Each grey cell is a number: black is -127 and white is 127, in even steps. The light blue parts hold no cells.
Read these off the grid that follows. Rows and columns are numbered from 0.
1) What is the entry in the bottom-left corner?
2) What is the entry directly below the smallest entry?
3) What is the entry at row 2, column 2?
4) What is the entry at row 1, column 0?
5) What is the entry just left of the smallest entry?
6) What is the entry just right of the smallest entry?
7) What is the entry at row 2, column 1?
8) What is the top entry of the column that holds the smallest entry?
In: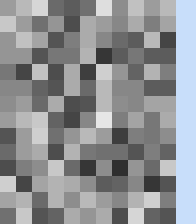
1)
-15
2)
-28
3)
36
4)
72
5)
13
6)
21
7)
65
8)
13

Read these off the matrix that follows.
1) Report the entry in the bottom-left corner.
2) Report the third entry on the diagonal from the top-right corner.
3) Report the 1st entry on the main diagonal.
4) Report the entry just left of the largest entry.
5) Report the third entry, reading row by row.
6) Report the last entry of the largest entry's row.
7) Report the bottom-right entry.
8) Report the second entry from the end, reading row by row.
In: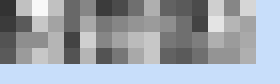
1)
-37
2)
47
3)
-76
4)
65
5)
120
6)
86
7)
47
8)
20
